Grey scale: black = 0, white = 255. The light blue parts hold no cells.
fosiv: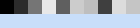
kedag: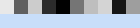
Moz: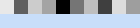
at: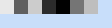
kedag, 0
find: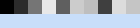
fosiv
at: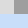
Moz, 8

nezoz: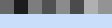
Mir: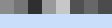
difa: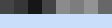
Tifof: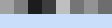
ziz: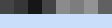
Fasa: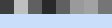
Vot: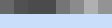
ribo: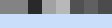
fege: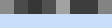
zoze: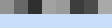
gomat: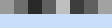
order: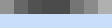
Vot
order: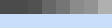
Vot
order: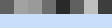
gomat
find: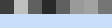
Fasa
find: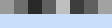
gomat

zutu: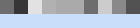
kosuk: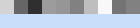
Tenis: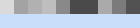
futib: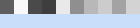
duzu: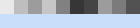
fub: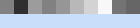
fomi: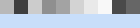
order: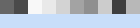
fomi
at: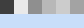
futib, 3
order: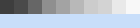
fomi
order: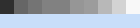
fub

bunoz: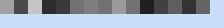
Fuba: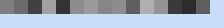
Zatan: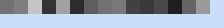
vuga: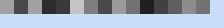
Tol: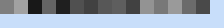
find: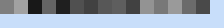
Tol
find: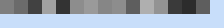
Fuba
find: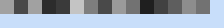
vuga
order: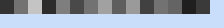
bunoz
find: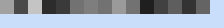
bunoz

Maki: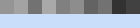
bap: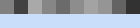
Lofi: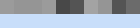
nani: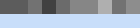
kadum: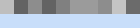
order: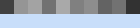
Maki
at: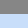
nani, 5
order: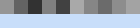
bap
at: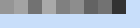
Maki, 0
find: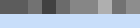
nani
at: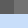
nani, 1
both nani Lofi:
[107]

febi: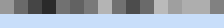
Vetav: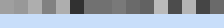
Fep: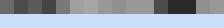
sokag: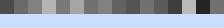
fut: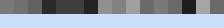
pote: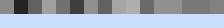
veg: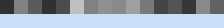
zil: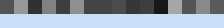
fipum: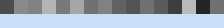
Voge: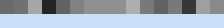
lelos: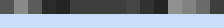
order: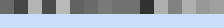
Vetav
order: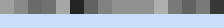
Voge
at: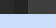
lelos, 3
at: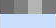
sokag, 1

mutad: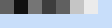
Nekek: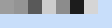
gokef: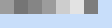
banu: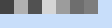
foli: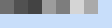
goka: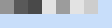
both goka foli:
[156]
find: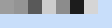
Nekek
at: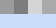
foli, 3
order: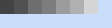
banu
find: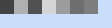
banu

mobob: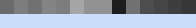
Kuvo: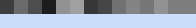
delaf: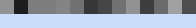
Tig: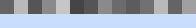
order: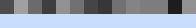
delaf
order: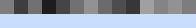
delaf
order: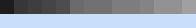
delaf

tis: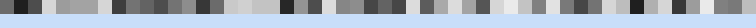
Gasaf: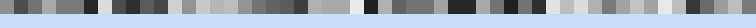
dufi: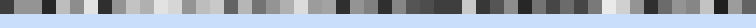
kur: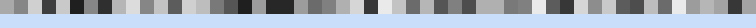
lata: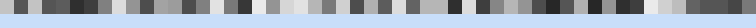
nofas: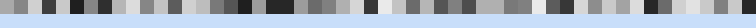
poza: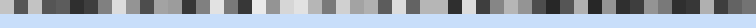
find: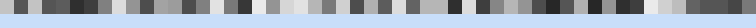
lata
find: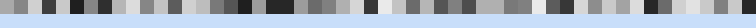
nofas
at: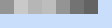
Gasaf, 13
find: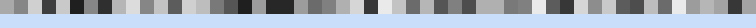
kur

